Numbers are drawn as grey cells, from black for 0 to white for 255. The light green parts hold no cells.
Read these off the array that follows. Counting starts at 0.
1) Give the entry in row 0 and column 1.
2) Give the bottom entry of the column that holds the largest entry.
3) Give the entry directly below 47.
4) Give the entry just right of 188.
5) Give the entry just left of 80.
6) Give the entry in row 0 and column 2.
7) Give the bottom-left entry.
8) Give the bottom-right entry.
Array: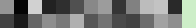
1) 4
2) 101
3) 121
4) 195
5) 47
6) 209
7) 66
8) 142

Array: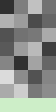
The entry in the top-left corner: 48
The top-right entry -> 114
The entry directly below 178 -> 82
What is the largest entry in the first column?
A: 219
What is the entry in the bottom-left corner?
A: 170
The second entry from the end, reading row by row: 120
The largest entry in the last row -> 205
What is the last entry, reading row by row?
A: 140
